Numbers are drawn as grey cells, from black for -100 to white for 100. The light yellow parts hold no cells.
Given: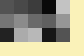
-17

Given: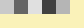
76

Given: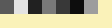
-5

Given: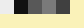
-31

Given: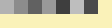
20

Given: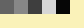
-51

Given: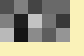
53

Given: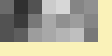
32

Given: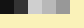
62
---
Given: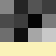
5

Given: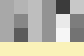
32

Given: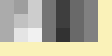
34

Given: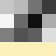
55

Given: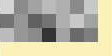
66

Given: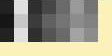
-73

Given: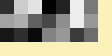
-64
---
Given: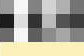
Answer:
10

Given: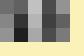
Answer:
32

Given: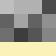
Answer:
-52

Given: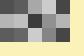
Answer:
60

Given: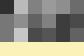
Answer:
-33

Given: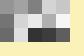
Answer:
-60

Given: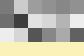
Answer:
6

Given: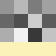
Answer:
89
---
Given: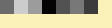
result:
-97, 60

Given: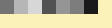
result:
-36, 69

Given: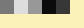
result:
19, 73

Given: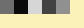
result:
68, 68

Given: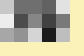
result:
5, 86

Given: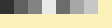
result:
83, 83

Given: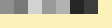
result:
20, 65

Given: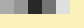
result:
-69, 75
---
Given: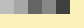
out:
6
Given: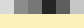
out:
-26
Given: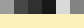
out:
70
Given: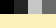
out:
55
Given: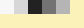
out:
-10
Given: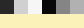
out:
4
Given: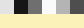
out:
41
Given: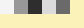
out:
72
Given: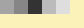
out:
47
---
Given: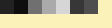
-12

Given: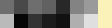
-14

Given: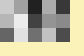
-74

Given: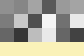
29

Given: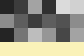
28

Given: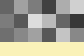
-3
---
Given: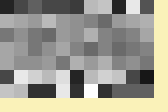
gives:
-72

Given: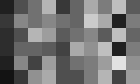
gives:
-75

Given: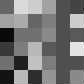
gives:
-21

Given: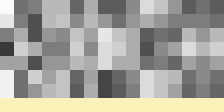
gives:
97

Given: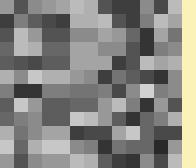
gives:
19
